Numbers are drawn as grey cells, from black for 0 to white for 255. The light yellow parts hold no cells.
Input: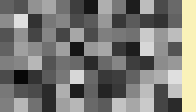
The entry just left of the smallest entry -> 75
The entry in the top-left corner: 98
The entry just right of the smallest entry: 50
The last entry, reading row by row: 42
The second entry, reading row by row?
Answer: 83
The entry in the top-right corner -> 105
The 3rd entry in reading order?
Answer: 146
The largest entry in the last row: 202
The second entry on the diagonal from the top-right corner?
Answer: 50
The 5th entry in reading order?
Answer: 113
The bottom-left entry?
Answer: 127
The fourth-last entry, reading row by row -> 167
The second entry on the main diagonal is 223
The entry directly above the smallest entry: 134
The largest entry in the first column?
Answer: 140
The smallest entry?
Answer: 7
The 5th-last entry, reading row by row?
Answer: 195
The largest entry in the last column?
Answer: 223
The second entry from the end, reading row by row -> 69
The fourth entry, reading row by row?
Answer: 167
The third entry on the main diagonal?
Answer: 69
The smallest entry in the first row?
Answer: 21

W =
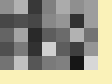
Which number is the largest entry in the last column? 215
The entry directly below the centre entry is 208
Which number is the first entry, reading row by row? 143
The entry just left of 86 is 193
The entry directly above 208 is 93
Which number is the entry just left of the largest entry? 22
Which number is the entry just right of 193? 86
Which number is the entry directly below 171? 149
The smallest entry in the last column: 115
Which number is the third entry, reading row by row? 56

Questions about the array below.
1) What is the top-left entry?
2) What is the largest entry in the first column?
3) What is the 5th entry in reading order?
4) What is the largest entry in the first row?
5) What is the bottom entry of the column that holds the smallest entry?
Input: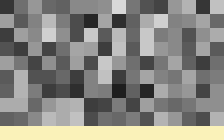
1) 54
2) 172
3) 97
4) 216
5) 104
